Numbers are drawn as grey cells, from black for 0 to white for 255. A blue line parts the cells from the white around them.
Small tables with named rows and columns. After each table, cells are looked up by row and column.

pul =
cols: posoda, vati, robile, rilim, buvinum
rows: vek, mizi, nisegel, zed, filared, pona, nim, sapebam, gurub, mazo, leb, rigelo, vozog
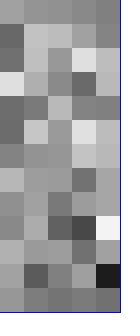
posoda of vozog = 151
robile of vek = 145
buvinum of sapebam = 166
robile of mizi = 188
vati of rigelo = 91
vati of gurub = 161
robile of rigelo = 128
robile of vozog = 116
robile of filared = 185
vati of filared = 122
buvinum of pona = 188
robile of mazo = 97
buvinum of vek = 128
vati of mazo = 172
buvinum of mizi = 132
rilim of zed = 106
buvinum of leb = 161
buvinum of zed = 185
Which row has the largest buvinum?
mazo

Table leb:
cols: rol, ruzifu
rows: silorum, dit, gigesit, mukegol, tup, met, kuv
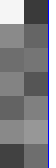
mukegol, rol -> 131
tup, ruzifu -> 128
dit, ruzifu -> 101
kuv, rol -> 65
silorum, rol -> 245
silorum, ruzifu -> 58
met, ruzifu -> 151
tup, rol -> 99
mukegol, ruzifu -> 85
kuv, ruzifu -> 110
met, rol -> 137
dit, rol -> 138
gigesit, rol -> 110
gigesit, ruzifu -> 117
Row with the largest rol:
silorum

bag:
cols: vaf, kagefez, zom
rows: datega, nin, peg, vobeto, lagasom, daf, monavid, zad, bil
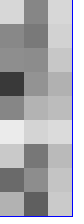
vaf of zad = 106
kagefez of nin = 121
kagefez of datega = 134
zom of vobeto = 177
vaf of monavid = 201
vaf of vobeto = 57
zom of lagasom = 188
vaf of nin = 136
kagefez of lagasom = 179
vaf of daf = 235
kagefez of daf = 212
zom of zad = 196
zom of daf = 219
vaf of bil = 178
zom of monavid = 186
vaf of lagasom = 134
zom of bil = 202
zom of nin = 210

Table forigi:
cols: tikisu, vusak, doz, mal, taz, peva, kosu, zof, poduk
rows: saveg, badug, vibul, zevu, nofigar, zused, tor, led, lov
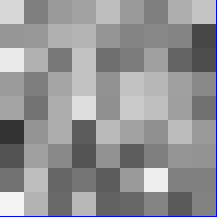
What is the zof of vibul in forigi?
100
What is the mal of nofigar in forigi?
222
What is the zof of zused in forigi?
188
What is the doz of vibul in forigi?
120
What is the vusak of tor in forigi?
160
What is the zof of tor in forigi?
149
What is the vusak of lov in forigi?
179
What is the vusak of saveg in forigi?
127
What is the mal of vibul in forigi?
194

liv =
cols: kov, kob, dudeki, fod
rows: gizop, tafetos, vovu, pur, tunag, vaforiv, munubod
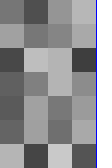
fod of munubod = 84
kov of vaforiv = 100
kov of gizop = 118
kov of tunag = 90
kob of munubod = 69
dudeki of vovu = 180
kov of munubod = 181
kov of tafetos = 161
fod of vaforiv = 169
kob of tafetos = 119

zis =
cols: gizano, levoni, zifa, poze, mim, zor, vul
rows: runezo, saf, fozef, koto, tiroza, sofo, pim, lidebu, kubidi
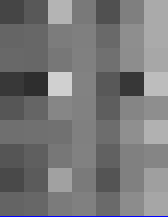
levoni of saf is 103
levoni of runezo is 88
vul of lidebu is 159
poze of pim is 129
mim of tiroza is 94
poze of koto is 130
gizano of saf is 101
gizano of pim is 85
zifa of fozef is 119
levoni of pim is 95
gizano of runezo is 69
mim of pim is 97
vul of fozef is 167
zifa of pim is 119
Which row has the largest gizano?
sofo

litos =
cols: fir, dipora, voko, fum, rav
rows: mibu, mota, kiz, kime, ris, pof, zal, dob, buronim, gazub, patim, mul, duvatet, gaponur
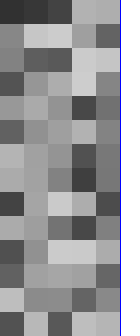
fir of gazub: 171
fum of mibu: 178
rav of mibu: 174
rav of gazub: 128
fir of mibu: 49
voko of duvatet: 140
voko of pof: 159
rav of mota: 99
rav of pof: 131
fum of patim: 202
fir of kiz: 130
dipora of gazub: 158
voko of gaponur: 88
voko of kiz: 89
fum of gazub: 72
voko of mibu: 67
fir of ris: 152
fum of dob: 63
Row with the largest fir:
duvatet

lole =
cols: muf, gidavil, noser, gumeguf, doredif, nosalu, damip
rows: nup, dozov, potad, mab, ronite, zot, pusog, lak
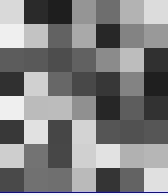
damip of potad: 48
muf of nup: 217
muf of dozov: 239
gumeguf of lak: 186
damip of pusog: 182
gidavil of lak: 113
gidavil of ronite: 187
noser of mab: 103
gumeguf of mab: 72
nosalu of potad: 189
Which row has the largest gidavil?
zot

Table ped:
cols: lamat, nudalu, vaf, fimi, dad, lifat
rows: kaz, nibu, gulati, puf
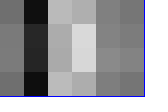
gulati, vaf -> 170
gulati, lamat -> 123
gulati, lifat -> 131
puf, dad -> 126
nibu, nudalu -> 39
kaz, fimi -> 175
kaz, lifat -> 118
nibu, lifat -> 124
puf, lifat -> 117
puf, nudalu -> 14
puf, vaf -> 187
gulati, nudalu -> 37
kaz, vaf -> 186
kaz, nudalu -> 15
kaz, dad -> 128
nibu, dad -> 131
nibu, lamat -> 122
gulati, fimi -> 215
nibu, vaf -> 172
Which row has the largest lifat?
gulati

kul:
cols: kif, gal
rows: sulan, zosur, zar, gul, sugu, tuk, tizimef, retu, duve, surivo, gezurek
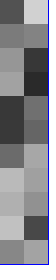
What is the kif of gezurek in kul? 135
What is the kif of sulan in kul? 82
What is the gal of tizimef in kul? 167
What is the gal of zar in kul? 55
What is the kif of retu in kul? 186
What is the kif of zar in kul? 150
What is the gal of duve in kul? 145
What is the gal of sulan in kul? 209
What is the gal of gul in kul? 42
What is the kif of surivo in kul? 193
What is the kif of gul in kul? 162
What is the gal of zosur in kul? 131
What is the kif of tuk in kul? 57
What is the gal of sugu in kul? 112
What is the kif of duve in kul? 176
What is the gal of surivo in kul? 72
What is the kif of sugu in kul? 56
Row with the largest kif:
surivo

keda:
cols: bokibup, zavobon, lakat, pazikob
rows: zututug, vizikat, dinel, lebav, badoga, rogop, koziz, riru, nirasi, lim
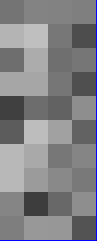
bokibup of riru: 184
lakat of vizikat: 119
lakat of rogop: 161
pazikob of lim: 83
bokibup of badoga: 64
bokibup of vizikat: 180
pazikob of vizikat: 77
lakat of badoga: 98

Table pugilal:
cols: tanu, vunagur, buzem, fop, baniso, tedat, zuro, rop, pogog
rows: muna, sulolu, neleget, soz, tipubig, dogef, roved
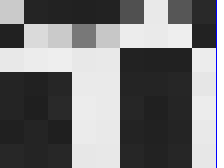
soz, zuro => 36
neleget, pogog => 236
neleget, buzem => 238
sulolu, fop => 120
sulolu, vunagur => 218
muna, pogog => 41

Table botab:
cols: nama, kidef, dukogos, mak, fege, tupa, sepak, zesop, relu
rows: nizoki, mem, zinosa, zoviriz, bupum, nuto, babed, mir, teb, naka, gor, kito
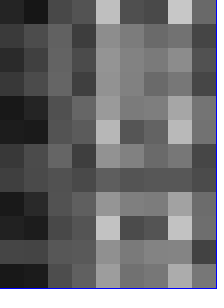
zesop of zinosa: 140
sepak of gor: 131
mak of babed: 62
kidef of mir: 74
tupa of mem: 124
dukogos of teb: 82
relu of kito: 119
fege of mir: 94
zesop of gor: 132
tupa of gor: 122

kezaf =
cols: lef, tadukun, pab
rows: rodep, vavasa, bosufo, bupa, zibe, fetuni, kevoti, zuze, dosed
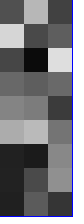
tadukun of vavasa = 73
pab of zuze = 144
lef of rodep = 80
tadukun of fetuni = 186
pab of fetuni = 116
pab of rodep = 65
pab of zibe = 59
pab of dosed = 53
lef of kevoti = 33
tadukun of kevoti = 27
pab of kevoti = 136
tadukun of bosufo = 11
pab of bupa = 105
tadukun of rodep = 183
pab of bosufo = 222
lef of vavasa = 214
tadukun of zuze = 74
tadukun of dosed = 91

